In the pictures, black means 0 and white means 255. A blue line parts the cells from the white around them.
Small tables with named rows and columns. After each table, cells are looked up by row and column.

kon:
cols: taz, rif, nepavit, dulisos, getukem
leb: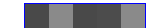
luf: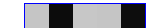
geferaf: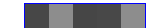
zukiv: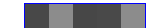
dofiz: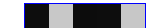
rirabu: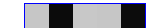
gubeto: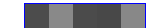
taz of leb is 73
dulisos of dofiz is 13
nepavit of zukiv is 71
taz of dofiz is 13
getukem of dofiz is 199
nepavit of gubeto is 75
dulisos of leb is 76
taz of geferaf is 71
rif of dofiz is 200

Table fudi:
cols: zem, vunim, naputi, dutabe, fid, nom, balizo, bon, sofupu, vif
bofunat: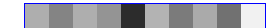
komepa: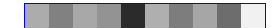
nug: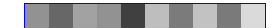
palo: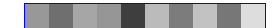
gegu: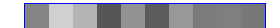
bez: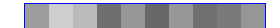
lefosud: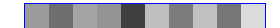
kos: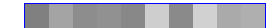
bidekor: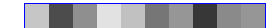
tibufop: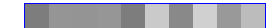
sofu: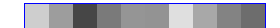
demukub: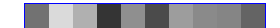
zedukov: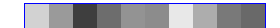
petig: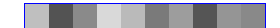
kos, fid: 136
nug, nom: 190
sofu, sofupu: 131
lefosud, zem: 156
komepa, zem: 172
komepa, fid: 43
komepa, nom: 175
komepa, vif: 241
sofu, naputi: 70
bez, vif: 150
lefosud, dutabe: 149
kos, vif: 175
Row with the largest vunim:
demukub

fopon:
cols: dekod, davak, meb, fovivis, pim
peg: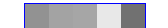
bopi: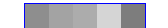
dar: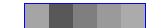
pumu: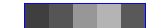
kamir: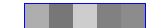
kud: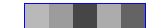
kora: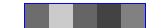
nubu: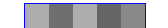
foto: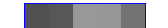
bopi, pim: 125
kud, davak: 156
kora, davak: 203
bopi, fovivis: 213
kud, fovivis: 172
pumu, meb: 151
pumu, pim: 89
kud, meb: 70
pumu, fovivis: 180
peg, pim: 113
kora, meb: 101
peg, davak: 163
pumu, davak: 85
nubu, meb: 174
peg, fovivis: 232

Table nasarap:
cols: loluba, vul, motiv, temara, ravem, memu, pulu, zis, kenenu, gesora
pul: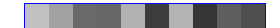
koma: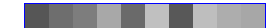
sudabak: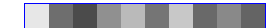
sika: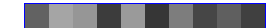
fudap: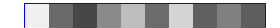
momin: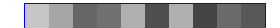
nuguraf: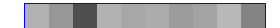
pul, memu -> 60
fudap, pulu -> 212
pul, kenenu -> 95
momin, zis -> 68
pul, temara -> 103
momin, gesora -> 88
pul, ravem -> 177
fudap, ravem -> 190
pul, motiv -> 105
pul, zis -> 54
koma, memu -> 192
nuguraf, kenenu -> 184
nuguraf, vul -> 151
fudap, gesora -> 94
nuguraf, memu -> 172
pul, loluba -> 193

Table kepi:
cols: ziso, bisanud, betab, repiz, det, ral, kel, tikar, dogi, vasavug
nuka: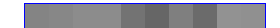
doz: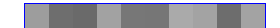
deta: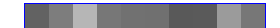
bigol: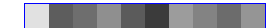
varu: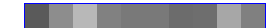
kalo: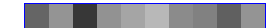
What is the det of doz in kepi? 119
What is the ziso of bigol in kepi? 225
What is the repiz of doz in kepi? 162
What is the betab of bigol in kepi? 110
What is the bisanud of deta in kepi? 125
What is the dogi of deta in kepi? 155
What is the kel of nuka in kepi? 127
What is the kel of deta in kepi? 89
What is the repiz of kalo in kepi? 146
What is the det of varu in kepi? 121
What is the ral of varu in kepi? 121
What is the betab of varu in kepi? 184
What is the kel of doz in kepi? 170
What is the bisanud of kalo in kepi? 148
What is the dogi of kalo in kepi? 96
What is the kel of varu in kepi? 108
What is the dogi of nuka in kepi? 146
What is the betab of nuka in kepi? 140
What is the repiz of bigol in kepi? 143
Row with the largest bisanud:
kalo

